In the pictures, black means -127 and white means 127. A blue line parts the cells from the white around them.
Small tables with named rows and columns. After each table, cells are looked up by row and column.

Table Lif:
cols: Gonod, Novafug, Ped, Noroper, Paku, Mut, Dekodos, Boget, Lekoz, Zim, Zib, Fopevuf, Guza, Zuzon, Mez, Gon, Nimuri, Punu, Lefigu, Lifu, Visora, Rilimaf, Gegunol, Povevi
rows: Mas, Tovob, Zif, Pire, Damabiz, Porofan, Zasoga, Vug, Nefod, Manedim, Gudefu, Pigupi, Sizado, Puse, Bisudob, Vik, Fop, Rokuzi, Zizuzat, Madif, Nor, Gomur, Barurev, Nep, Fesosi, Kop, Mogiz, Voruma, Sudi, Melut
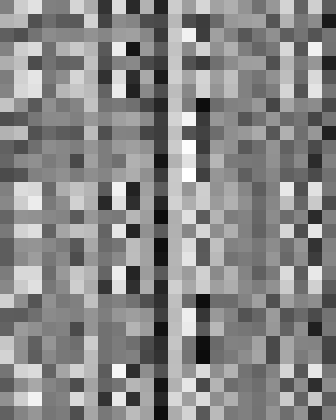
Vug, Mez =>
-114
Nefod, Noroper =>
10
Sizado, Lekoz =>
31
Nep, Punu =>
-9
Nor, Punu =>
10
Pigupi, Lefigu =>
-9
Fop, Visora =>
86
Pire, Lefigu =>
-25
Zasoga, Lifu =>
-1
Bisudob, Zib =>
39
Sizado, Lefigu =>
-8
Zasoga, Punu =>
1
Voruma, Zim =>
54
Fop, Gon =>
13
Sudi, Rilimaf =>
-28
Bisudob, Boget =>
-87
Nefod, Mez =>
-69
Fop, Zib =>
17
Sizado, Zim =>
45
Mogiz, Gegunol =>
102

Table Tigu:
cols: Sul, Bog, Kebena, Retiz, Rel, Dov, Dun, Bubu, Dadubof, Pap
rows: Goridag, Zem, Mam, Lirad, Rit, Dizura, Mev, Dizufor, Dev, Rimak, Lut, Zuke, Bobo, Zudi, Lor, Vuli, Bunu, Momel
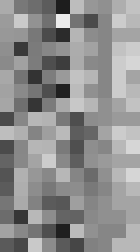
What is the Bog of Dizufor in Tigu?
-16
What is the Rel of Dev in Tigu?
-6
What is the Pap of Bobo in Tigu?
86
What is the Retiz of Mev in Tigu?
-49
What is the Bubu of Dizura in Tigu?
6
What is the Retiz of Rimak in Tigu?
31
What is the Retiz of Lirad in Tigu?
7
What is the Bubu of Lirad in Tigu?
6
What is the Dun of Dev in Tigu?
13
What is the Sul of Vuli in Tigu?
-19
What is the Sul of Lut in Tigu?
-52
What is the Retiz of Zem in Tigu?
-15
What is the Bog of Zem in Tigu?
74
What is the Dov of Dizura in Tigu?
66
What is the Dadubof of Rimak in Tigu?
76
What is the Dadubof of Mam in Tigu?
36
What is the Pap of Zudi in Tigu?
56
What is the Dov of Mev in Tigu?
59
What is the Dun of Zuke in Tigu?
17
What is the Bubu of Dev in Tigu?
16
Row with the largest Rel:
Zem

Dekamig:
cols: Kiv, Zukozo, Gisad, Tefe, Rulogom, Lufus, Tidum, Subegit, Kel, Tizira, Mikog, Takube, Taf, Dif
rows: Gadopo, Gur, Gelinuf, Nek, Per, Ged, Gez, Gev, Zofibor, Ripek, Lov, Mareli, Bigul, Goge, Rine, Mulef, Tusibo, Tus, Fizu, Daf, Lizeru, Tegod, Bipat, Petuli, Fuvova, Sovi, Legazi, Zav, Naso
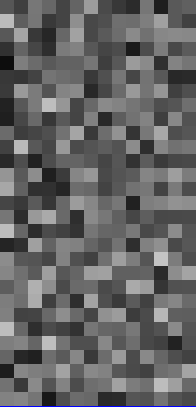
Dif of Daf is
36
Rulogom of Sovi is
-37
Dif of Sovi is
-61
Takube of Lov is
6
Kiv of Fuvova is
-1
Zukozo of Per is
-1
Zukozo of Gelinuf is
37
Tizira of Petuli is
-7
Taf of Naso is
-44
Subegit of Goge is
-60
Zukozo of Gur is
-33
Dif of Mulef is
-53
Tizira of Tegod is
-36
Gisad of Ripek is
-58
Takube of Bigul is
-4

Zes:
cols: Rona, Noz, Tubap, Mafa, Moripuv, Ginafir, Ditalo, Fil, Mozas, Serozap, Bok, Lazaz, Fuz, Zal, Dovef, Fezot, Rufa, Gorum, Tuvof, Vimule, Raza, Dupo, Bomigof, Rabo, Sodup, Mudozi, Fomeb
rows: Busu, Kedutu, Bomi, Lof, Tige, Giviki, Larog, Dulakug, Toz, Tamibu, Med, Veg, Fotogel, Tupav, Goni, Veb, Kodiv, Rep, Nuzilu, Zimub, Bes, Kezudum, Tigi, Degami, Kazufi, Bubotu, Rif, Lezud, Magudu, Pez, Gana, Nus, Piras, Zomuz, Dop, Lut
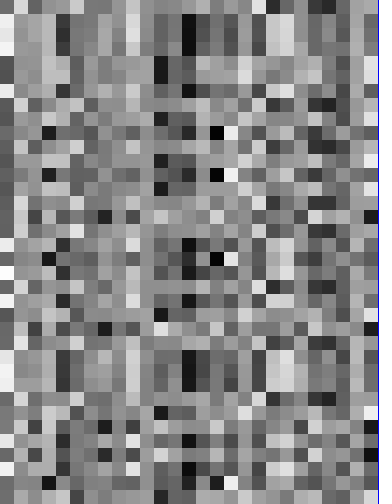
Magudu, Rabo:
-92
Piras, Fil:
-85
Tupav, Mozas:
8
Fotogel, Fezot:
-122
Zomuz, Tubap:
45
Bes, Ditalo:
-1
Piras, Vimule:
-11
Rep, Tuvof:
-43
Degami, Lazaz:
94
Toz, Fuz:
-31
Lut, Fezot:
40
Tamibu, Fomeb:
-33
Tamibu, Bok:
13
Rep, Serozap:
91
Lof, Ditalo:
7
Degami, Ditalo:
-25
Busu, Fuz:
8
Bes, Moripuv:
14
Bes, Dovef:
52
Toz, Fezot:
27
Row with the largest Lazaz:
Degami

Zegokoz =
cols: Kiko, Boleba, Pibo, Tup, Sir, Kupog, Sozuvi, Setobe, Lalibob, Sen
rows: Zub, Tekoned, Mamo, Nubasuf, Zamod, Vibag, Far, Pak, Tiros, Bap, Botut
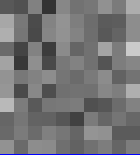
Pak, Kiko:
57
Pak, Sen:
2
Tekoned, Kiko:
39
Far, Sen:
47
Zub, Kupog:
-13
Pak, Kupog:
-3
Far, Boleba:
-53
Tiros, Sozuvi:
-4
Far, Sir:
-15
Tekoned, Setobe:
-36
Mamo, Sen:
13
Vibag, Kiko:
19
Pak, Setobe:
-41
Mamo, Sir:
18
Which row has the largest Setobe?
Nubasuf

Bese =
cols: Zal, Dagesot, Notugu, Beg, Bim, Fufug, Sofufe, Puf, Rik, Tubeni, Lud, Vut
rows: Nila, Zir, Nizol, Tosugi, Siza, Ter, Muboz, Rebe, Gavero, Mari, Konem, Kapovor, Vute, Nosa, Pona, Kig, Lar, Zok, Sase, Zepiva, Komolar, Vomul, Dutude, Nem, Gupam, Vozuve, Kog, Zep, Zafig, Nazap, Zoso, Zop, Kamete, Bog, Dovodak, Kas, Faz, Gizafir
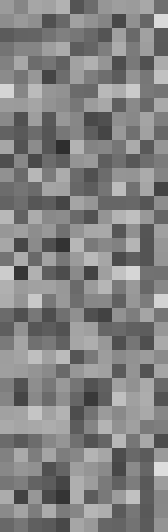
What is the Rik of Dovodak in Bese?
-30
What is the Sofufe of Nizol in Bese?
-22
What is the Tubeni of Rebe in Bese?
10
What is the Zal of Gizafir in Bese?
-23
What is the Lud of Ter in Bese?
-8
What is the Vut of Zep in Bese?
-23
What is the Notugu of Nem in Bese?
-41
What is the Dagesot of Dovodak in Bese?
-1
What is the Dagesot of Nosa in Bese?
-10
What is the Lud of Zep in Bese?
42
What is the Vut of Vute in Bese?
4
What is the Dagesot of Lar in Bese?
31
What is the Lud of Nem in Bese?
-34
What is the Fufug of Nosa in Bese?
-24
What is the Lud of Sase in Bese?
-43
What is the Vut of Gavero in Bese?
-1
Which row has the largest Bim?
Vozuve

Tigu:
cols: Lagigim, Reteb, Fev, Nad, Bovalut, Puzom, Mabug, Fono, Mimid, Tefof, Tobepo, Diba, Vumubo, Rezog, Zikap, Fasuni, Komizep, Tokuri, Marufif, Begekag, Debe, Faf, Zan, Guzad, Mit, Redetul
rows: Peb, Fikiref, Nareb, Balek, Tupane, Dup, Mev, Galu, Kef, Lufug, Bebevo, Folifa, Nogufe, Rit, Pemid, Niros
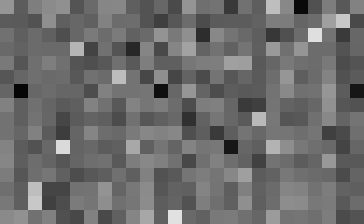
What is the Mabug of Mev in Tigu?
-50
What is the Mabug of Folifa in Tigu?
-17
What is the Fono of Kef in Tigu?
-32
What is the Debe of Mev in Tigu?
9
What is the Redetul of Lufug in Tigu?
-16
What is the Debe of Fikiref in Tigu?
-3
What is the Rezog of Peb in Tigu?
20
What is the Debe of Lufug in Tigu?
-10
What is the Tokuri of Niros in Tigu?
-15
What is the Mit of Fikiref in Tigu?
72
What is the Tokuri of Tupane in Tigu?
30
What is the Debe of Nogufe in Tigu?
-7
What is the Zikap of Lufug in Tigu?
-33

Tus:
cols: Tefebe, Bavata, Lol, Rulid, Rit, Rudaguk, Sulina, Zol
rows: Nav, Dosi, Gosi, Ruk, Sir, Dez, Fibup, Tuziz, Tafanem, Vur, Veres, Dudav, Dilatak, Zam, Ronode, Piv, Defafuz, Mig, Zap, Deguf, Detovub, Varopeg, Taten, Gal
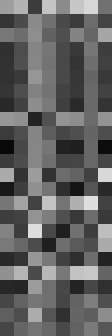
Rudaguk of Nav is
70
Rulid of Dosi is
-15
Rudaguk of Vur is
-48
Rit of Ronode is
-11
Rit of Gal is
-54
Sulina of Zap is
-18
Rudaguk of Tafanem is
13
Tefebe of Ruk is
-79
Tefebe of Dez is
-77
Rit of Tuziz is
-64
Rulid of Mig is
-96
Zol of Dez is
-70
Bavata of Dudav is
-51
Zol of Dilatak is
88
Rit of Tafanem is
19
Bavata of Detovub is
-90
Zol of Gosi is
38
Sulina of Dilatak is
-62
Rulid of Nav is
68

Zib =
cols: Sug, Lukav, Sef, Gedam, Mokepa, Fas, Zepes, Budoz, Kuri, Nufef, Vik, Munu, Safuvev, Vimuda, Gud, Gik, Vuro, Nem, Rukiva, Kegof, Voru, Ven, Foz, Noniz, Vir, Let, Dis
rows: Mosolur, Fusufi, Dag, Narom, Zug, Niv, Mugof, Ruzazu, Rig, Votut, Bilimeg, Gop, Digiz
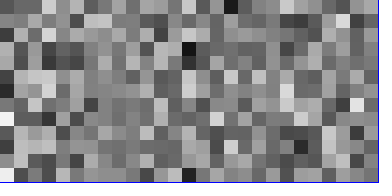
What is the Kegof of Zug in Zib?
18
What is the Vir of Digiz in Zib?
30
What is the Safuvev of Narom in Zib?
46
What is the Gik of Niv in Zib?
-33
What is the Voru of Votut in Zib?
-54
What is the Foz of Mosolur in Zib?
16
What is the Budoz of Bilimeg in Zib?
-11
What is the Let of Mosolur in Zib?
19
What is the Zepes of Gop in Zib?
44
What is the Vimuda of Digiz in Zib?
-92
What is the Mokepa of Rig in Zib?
32

